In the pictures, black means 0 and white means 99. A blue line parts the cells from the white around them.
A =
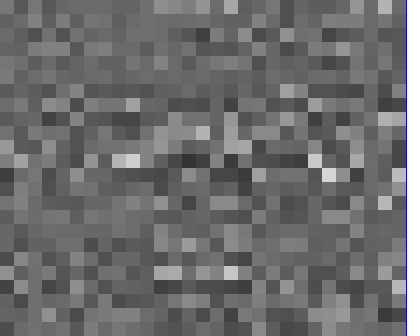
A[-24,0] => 46
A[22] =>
[39, 38, 43, 56, 38, 29, 45, 47, 50, 50, 42, 39, 30, 39, 29, 42, 26, 47, 44, 32, 31, 36, 54, 55, 59, 43, 46, 23, 28]
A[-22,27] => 33
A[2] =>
[41, 37, 31, 44, 32, 44, 39, 41, 39, 43, 43, 42, 37, 33, 25, 48, 39, 54, 29, 35, 56, 43, 44, 27, 33, 36, 41, 33, 34]
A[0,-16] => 49
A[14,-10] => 44
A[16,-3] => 39
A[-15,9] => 31
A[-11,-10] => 40
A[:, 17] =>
[37, 38, 54, 39, 45, 39, 40, 45, 32, 40, 64, 44, 23, 26, 41, 31, 47, 48, 27, 50, 24, 41, 47, 32]
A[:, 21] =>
[39, 42, 43, 35, 39, 38, 51, 30, 47, 45, 39, 24, 44, 38, 32, 33, 41, 48, 38, 46, 43, 47, 36, 29]
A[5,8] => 38
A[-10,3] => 36
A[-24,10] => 43
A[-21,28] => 34
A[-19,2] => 42
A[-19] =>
[47, 38, 42, 45, 40, 39, 41, 42, 38, 40, 42, 40, 41, 40, 41, 39, 37, 39, 36, 42, 40, 38, 41, 42, 39, 47, 44, 34, 39]
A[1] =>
[38, 41, 50, 37, 48, 37, 45, 44, 37, 41, 43, 42, 41, 42, 43, 40, 38, 38, 50, 41, 31, 42, 39, 49, 48, 48, 41, 45, 38]
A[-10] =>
[45, 50, 41, 36, 35, 34, 40, 40, 45, 50, 45, 56, 40, 27, 40, 53, 53, 41, 32, 44, 30, 32, 40, 33, 29, 53, 39, 71, 34]
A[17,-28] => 31
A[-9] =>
[36, 45, 42, 45, 46, 37, 46, 43, 45, 42, 41, 35, 34, 38, 40, 36, 33, 31, 48, 38, 32, 33, 40, 53, 53, 44, 35, 37, 39]
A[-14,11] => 58
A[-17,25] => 47
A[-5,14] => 58
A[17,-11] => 41
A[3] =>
[39, 38, 48, 50, 50, 34, 47, 49, 41, 41, 36, 43, 40, 44, 33, 34, 33, 39, 50, 40, 29, 35, 48, 46, 58, 47, 39, 43, 34]
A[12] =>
[24, 41, 46, 30, 39, 55, 40, 40, 33, 31, 29, 28, 35, 54, 44, 27, 27, 23, 62, 42, 44, 44, 33, 83, 55, 25, 41, 36, 73]
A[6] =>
[35, 39, 36, 32, 43, 51, 33, 35, 33, 34, 32, 37, 38, 41, 36, 38, 34, 40, 34, 39, 62, 51, 32, 32, 29, 28, 40, 30, 50]
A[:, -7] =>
[36, 39, 44, 48, 35, 41, 32, 61, 25, 33, 52, 78, 33, 34, 40, 40, 38, 37, 38, 31, 30, 35, 54, 39]
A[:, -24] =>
[41, 37, 44, 34, 39, 39, 51, 30, 51, 32, 32, 30, 55, 45, 34, 37, 41, 43, 51, 40, 55, 47, 29, 34]
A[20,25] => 27

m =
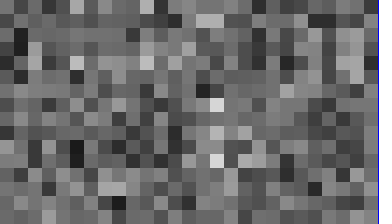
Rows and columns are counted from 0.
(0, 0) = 45
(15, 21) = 35
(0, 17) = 42
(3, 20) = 27
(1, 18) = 49
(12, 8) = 46
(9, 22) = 28
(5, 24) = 44
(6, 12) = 38
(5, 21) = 51
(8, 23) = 39
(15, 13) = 36
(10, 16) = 32
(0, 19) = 37
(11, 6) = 41
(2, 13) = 44
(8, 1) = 53
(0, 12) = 48
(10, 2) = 22
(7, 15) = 83
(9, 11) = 42
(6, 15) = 27
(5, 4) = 44
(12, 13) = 39
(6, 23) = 40
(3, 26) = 32
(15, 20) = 32
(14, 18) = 31
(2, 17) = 38
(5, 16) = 36
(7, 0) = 30
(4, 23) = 28
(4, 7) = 57
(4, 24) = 63
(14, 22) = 40
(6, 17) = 40
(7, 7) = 46
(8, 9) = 43
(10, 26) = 48

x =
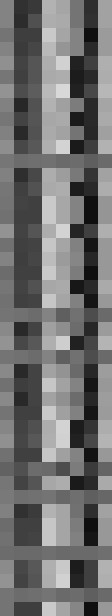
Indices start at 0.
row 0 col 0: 51
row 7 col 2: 32
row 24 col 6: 27
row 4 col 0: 56
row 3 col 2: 27
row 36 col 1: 19
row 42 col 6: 37
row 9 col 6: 15
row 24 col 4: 80
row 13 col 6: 16
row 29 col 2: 25
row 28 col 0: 53
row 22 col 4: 37
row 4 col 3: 67
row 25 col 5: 44
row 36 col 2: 23
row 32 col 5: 51
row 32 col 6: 7
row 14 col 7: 58
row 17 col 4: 64
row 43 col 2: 24
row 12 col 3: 67
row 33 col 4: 30
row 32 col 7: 59
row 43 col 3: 78
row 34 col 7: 66
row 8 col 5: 10
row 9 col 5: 45
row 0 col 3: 69
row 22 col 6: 30
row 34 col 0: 46
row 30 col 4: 82
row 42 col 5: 42
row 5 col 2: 33
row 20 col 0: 46
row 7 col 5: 48
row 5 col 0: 46
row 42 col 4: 41

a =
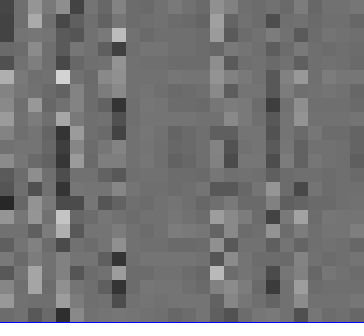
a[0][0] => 27
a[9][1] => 43
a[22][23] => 42
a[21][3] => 43
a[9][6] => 43
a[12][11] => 44
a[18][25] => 45
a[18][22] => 44
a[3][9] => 43
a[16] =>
[44, 44, 37, 48, 68, 34, 45, 45, 48, 44, 42, 44, 48, 47, 46, 39, 53, 42, 43, 57, 42, 48, 43, 45, 45, 49]
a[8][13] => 45
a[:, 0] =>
[27, 26, 26, 41, 31, 68, 51, 53, 60, 51, 44, 54, 35, 33, 15, 58, 44, 37, 47, 34, 52, 59, 42]
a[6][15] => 53
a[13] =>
[33, 43, 31, 44, 20, 46, 45, 45, 52, 45, 43, 43, 42, 43, 45, 34, 34, 40, 45, 58, 42, 28, 45, 42, 43, 43]
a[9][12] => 39
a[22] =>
[42, 44, 34, 41, 18, 53, 44, 45, 46, 45, 44, 43, 40, 42, 45, 37, 32, 42, 46, 47, 44, 31, 46, 42, 43, 40]
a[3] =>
[41, 42, 54, 43, 35, 46, 44, 37, 25, 43, 45, 45, 43, 43, 42, 40, 47, 45, 43, 36, 42, 47, 43, 42, 43, 42]
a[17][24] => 43
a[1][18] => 42
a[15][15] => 61
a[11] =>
[54, 46, 41, 38, 21, 60, 41, 49, 49, 44, 46, 43, 38, 40, 43, 50, 29, 46, 46, 30, 48, 38, 46, 44, 43, 37]
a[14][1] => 40
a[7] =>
[53, 43, 59, 40, 44, 51, 42, 38, 20, 43, 46, 45, 42, 42, 41, 46, 48, 47, 42, 24, 44, 55, 43, 43, 43, 41]
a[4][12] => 42
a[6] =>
[51, 46, 44, 41, 38, 51, 42, 48, 53, 44, 45, 43, 41, 42, 43, 53, 36, 45, 45, 34, 48, 43, 44, 45, 44, 40]
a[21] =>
[59, 44, 43, 43, 61, 48, 43, 44, 30, 44, 45, 44, 45, 45, 45, 38, 52, 46, 43, 39, 44, 54, 44, 44, 44, 46]
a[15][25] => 45
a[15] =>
[58, 46, 58, 44, 76, 40, 42, 46, 44, 42, 44, 44, 46, 44, 42, 61, 53, 48, 42, 26, 47, 63, 42, 46, 45, 45]
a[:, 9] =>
[42, 42, 44, 43, 44, 44, 44, 43, 43, 44, 44, 44, 43, 45, 43, 42, 44, 44, 43, 42, 42, 44, 45]
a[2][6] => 44
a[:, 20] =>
[41, 43, 44, 42, 44, 50, 48, 44, 45, 45, 46, 48, 42, 42, 37, 47, 42, 45, 41, 46, 44, 44, 44]
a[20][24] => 43
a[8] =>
[60, 44, 48, 43, 65, 47, 43, 44, 31, 43, 45, 45, 45, 45, 44, 44, 53, 47, 43, 34, 45, 57, 44, 44, 44, 45]
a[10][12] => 40
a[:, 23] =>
[44, 43, 45, 42, 44, 48, 45, 43, 44, 42, 44, 44, 42, 42, 41, 46, 45, 44, 42, 46, 43, 44, 42]

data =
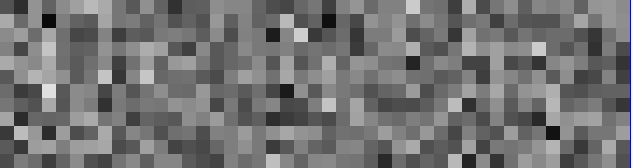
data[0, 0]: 32
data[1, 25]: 28
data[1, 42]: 45
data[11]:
[29, 48, 42, 24, 39, 54, 31, 26, 45, 53, 37, 52, 52, 35, 30, 26, 50, 42, 46, 74, 52, 39, 52, 53, 46, 45, 36, 16, 42, 31, 39, 34, 72, 14, 54, 20, 44, 61, 53, 61, 24, 34, 46, 55, 31]
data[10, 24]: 51
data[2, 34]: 44
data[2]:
[54, 61, 42, 65, 43, 27, 29, 51, 24, 36, 34, 47, 49, 46, 36, 54, 30, 50, 47, 11, 52, 80, 22, 33, 42, 21, 48, 48, 60, 30, 39, 47, 21, 63, 44, 47, 34, 45, 39, 42, 42, 32, 21, 44, 54]
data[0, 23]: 25
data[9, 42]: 46
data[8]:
[64, 17, 40, 39, 40, 61, 66, 45, 50, 25, 39, 36, 34, 55, 50, 60, 43, 32, 37, 18, 23, 26, 33, 29, 42, 63, 52, 44, 41, 49, 45, 58, 38, 42, 29, 51, 32, 28, 16, 65, 56, 61, 63, 44, 50]
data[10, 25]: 52
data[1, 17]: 51
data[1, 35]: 25
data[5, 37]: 44
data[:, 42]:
[58, 45, 21, 19, 34, 28, 37, 48, 63, 46, 39, 46]
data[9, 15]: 50
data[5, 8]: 21
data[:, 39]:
[49, 32, 42, 42, 52, 35, 68, 71, 65, 7, 70, 61]
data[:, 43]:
[59, 59, 44, 48, 37, 51, 38, 33, 44, 46, 66, 55]
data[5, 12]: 43
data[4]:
[66, 57, 53, 66, 43, 35, 43, 53, 25, 44, 61, 38, 59, 62, 47, 34, 40, 43, 54, 33, 63, 33, 44, 68, 39, 58, 55, 45, 44, 14, 43, 53, 49, 26, 26, 62, 28, 34, 20, 52, 58, 49, 34, 37, 20]
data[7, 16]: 47
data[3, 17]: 53
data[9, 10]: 46
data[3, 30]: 35
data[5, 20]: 65
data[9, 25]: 43
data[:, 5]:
[62, 38, 27, 37, 35, 35, 54, 54, 61, 30, 61, 54]
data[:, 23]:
[25, 6, 33, 42, 68, 62, 53, 76, 29, 38, 35, 53]
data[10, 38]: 58
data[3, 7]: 57
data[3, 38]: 79
